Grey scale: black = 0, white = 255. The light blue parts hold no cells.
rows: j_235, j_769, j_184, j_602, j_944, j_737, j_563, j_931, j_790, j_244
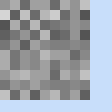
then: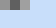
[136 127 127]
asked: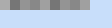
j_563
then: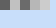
[107 148  84]
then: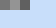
[160 136 127]
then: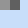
[160 136 127]
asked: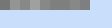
j_790
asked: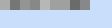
j_737

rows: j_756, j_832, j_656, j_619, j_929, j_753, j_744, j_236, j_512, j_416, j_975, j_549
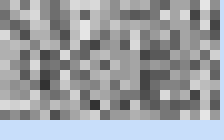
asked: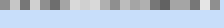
j_756
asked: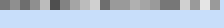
j_549
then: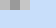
[165 176 165]
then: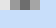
[131 208 119]
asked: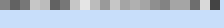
j_656
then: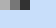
[198 119  68]
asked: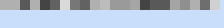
j_753

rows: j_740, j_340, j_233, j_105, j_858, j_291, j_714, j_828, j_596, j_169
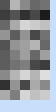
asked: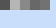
j_740
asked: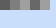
j_291

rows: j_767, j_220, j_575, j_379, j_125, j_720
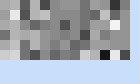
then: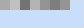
[103 115 158]
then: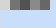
[126 115 204]
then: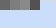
[138 115 158]
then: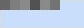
[158 158 243]
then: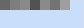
[158 243 148]

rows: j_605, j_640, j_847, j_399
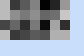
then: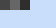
[121  12 164]
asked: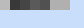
j_399

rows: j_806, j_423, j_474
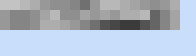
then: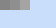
[184 143 143]
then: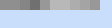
[143 152 173]
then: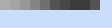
[101 133 164]
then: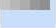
[143 133 112]
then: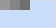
[83 71 59]
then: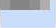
[173 164 152]

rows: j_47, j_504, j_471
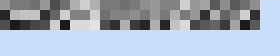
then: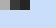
[175  37 195]
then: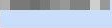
[164  89 142]

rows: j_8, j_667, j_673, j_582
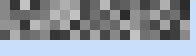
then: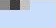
[113 124  53]
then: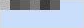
[175  83  43]

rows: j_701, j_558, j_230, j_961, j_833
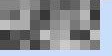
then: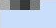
[142 132 183]
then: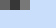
[142 132 183]
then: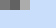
[ 98  55 120]
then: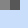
[110  87  98]
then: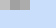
[ 75  65 192]

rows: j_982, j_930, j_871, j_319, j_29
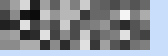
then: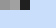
[ 43 224  66]
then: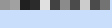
[127 224  84]
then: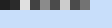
[127 224  84]
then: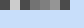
[ 43  84 115]
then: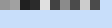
[115 127 224]
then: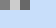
[ 95  75 104]

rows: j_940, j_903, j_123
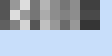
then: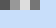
[181 141 118]
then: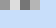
[141 118 141]
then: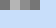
[141  64  64]

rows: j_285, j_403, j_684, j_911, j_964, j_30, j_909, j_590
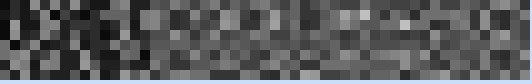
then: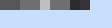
[111 123  53]
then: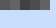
[77 77 77]
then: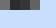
[111 141 111]
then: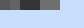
[111  99  99]

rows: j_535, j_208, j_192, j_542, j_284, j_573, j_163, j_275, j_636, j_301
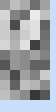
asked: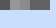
j_163
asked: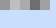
j_535
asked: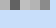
j_636

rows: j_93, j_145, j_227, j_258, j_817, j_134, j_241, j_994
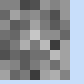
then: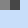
[ 80 150 131]
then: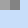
[141 112  80]
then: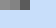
[122 150 112]
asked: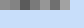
j_241

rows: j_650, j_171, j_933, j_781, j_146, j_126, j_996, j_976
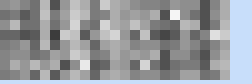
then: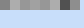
[142 113  81]
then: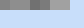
[113 123 173]
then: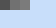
[123  90 173]
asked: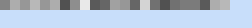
j_996
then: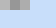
[ 81 142 233]
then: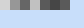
[151 102 132]

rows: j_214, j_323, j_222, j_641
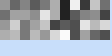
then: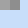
[228 174  34]
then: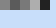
[240  57 197]
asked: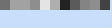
j_323
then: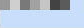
[ 79 228 186]

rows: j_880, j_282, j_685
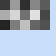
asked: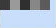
j_880
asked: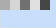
j_282

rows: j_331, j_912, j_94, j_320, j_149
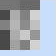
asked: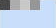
j_320
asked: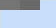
j_331
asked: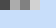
j_912
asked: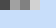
j_149

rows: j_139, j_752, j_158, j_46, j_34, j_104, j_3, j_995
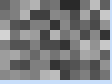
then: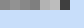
[105 127  83]
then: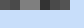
[105  74 146]
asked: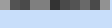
j_3
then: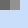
[116 146 105]
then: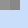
[127 179 189]

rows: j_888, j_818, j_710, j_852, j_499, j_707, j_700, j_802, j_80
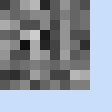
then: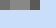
[125 101 113]
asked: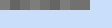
j_700
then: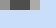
[148  67 159]
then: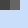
[125  89 125]
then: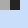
[ 67 148 113]

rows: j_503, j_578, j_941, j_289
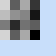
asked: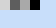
j_289
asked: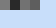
j_941
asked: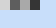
j_503

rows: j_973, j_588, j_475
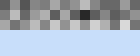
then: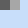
[94 40 94]
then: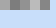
[104 104 155]

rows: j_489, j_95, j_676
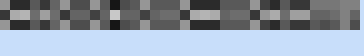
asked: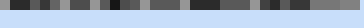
j_489
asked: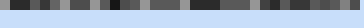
j_676

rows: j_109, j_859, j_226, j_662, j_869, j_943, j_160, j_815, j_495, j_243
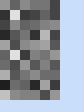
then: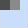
[150 162  87]
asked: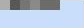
j_815

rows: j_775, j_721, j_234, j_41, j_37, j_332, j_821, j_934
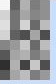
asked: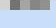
j_721
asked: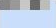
j_37
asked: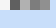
j_775
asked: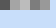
j_934
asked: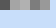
j_332

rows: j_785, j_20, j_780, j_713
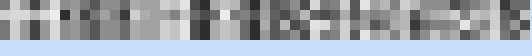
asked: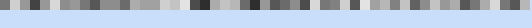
j_713

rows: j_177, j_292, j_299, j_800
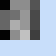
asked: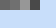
j_292
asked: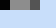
j_177

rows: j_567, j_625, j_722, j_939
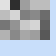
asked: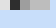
j_567
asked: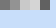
j_722
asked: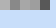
j_939

